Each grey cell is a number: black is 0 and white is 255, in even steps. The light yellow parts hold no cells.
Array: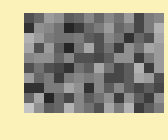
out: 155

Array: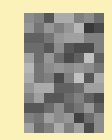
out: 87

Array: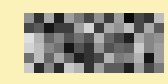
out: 169

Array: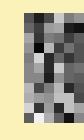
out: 73

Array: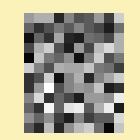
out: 175

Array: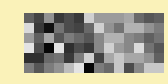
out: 146

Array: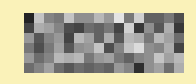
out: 132
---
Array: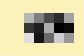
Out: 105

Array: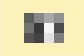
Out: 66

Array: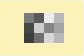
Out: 111

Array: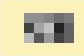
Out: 155

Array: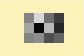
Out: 141

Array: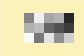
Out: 228

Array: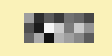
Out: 159
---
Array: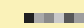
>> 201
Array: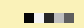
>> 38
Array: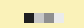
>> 199
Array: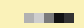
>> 123
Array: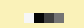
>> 6
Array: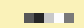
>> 200
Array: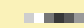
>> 56
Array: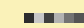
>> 178
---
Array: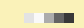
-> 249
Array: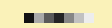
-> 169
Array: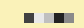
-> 233
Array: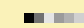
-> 113
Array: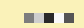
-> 206
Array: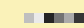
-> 234
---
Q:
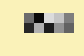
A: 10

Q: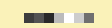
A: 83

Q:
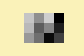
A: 143

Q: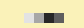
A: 167

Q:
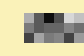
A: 90

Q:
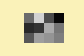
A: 210

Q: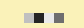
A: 36

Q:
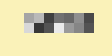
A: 185

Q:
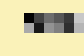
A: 67

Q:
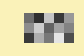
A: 47
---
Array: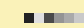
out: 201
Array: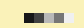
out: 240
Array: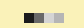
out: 181
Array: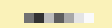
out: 250
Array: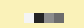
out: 108
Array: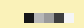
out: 245
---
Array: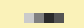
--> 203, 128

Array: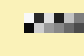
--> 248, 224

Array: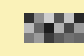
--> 207, 197

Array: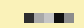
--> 197, 168

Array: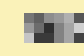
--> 208, 197

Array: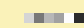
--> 253, 213

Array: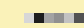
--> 215, 194
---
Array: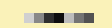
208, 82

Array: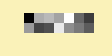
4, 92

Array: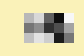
184, 118

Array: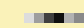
221, 137

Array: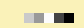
202, 3

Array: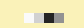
250, 146

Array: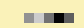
146, 94

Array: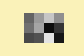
100, 23

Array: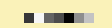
55, 195

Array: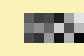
95, 9
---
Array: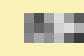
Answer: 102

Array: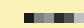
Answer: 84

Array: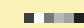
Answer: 163

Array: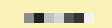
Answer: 52

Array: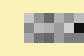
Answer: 126

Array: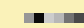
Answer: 115

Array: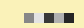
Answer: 176

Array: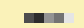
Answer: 115
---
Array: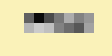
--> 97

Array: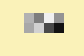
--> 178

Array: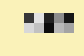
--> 55

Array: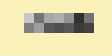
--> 198

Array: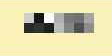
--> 206

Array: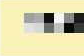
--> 161

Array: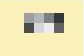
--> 159

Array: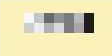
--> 247
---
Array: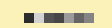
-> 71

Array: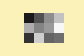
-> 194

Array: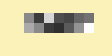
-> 79

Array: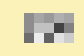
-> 175

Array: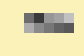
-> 162

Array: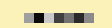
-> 64

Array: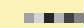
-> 181

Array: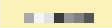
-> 58

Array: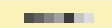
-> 161
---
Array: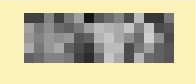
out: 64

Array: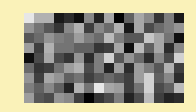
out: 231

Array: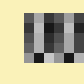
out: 89

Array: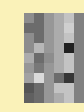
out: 141

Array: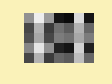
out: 145

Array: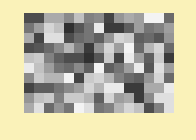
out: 77
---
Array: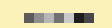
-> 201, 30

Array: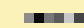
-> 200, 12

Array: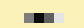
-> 228, 11

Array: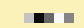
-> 248, 10

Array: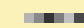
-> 192, 52

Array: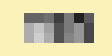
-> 205, 33

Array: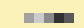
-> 204, 50

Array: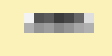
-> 243, 60

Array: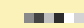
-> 255, 44
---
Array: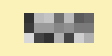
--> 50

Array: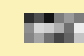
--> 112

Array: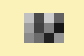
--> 33

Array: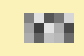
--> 193

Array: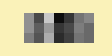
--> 172

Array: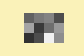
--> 240

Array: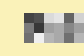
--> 181

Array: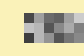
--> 147

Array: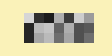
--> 186

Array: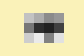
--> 129
